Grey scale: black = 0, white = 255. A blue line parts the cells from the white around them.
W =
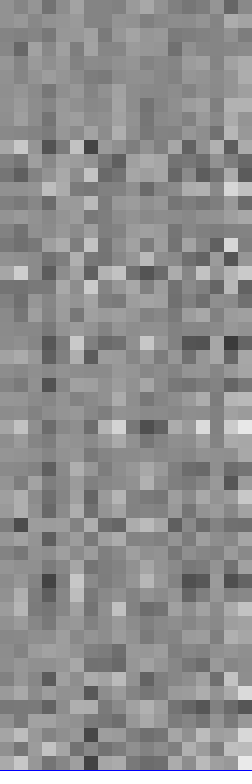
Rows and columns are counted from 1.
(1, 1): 146
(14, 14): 173
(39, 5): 140
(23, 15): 168
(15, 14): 126
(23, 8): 154
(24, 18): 146
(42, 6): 199
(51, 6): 175
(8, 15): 163
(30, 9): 146
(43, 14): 102
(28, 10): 145
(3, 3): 133
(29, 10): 142
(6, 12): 136
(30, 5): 148
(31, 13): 172
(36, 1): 159
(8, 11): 115
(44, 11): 109
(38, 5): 158
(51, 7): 174
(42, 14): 80
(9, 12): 138
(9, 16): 136
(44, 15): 162
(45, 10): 140
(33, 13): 139
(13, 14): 139
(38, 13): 95
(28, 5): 135
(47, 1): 141
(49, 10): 146
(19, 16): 155
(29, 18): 185
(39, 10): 131
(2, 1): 146
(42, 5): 127
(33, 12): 136

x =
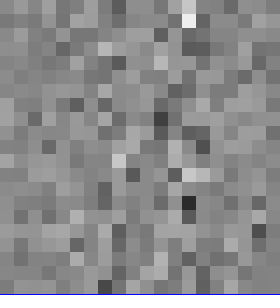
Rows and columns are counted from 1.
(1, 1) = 137
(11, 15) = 80
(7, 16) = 124
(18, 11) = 123
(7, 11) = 153
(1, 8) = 124
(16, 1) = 144
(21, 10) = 165
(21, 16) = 129
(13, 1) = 130
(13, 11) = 138
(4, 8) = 182
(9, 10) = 138
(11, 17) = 157
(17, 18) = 151
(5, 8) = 116
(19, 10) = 135
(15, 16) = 135
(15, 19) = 103
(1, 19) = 140
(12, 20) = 140
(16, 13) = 171
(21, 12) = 118
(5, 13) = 150
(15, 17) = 112
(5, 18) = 153
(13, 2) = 129
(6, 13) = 156
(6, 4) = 129
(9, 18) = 136
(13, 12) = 149
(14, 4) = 128
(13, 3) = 155
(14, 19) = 154
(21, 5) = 127
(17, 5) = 167
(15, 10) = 129
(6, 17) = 124
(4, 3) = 125

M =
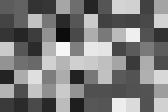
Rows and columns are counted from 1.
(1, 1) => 92
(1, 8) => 85
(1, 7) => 36
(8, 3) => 74
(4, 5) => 246
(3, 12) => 49
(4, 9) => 70
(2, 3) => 195
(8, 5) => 188
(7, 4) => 144
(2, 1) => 68
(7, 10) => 82
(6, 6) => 33
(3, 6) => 73
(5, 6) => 208
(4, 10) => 91
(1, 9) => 212
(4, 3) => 43
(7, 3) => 196
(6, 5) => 172
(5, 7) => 202
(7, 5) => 202
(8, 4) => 40
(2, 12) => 211
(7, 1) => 180
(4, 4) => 181
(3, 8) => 121
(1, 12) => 164
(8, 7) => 87
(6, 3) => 223
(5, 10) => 58

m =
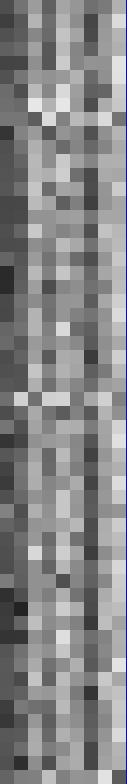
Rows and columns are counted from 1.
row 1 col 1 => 78
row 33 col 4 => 104
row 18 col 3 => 142
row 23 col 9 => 219
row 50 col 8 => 184
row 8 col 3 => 231
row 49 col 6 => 148
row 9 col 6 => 185
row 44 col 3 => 167
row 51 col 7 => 89
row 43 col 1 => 48
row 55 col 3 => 142
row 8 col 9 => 199
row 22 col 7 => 92
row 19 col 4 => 115
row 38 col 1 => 100
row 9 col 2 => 118
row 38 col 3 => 148
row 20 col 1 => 42
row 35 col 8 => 148
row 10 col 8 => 144
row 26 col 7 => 59
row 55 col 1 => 81
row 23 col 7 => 116
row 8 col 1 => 111
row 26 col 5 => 171
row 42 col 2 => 95
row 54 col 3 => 172
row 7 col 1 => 108
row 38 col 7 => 76
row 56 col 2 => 126
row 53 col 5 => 176
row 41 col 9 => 215
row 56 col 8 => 226
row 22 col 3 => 140
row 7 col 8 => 101
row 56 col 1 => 100
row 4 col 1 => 96
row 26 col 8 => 147

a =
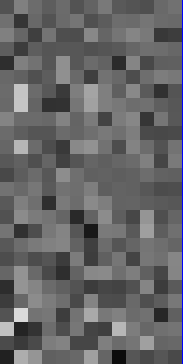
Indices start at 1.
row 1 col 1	82
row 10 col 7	111
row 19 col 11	119
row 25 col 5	131
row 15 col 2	127
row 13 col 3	107
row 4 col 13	103
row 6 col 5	144
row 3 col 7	136
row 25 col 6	70
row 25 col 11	160
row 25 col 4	125
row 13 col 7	96
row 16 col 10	71
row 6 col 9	104
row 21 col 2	148
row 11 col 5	57
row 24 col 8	63
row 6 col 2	97
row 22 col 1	60
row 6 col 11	110
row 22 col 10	105
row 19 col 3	76
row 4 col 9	89
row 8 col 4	49
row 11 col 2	182
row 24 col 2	36
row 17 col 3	77
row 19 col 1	77
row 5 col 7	107
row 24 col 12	112
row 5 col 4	86
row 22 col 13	120
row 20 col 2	147
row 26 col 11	73
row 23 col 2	218
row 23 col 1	83
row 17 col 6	86

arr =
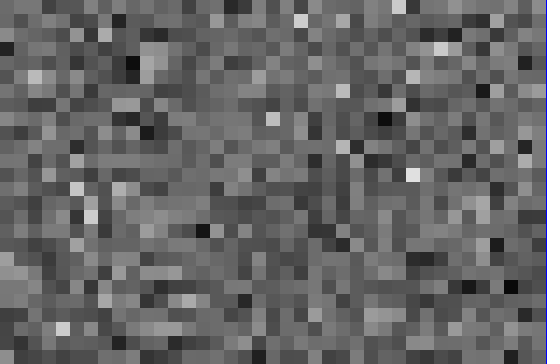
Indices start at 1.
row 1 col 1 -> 107
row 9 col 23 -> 64
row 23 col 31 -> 113
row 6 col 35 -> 110
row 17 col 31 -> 127
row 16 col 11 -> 131
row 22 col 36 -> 83
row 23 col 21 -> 109
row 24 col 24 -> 122
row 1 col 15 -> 105
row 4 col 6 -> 76
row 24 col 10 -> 122
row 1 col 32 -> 119
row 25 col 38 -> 88
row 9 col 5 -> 78
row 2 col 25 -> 167
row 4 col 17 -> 120
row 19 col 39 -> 92
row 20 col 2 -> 149
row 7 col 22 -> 86
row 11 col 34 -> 123
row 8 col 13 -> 106
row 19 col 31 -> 40
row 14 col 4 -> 81
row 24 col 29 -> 87
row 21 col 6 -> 135
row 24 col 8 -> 72
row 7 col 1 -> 116
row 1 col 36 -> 113
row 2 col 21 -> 108
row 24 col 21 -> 108
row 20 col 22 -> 63
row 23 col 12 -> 113
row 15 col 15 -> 127
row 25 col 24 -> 111
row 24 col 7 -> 136
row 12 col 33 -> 114
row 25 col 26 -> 112
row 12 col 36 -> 80
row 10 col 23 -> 52

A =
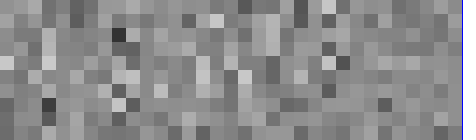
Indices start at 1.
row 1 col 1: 146
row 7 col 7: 148
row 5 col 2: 133
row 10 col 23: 135
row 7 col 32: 124
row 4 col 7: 126
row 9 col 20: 115
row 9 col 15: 150
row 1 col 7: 113
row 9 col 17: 132
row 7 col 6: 146
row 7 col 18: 172
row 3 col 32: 118
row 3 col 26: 139
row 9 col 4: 90
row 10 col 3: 122
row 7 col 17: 115
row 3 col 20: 179
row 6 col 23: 125
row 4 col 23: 154
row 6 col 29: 139
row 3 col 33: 142
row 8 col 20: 143
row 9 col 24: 135
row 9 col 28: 140
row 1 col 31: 136
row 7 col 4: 169
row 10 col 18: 113
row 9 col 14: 173
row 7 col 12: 188
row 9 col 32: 163
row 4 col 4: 181
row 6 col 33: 142
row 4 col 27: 153
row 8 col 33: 144
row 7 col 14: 140
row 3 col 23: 145
